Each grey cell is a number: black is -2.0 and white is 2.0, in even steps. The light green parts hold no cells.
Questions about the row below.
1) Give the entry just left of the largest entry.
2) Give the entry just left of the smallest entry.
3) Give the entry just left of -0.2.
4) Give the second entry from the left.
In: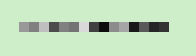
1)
-0.2
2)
-1.0
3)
0.0
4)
0.0

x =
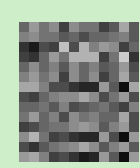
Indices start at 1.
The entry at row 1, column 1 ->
-0.4
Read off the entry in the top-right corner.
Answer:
-0.6
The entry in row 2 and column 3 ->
-0.2
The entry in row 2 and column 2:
0.2
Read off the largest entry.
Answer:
1.2
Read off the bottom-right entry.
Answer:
0.4
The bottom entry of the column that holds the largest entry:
-1.8
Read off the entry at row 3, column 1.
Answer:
-1.2
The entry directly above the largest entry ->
-1.0
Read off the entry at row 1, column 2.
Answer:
0.4
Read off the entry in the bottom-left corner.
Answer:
0.4
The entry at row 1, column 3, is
-0.2

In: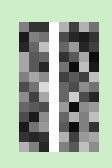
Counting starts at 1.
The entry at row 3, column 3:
1.0
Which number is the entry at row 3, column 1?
-1.4
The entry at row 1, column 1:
0.0
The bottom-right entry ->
0.2
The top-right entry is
-0.2
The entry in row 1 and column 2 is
-1.2
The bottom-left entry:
0.8
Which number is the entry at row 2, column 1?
-1.6
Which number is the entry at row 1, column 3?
-1.2
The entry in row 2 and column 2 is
0.0

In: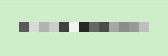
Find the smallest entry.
-1.4
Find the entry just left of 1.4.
-0.6
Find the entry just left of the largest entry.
-1.0

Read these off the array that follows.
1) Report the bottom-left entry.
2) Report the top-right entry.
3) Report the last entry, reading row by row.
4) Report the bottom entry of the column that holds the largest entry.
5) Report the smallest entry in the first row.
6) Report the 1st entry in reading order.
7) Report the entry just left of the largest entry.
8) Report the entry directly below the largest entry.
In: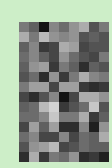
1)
-1.3
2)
-0.1
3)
-1.5
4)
-0.1
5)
-1.7
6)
-0.1
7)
0.9
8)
1.1

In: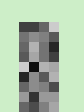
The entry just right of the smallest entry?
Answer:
0.8
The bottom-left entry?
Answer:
-0.4
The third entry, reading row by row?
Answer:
-0.4
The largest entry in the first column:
1.2
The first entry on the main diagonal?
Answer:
-1.0
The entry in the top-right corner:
1.2
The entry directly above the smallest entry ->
0.6
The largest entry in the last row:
0.6
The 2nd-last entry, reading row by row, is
0.0

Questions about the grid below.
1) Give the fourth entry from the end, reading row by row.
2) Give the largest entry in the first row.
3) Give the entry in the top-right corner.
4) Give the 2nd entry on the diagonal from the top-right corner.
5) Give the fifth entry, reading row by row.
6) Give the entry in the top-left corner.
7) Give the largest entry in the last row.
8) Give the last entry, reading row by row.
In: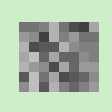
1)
0.0
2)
0.8
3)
0.6
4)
-0.2
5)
-0.2
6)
-0.2
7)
1.0
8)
0.4
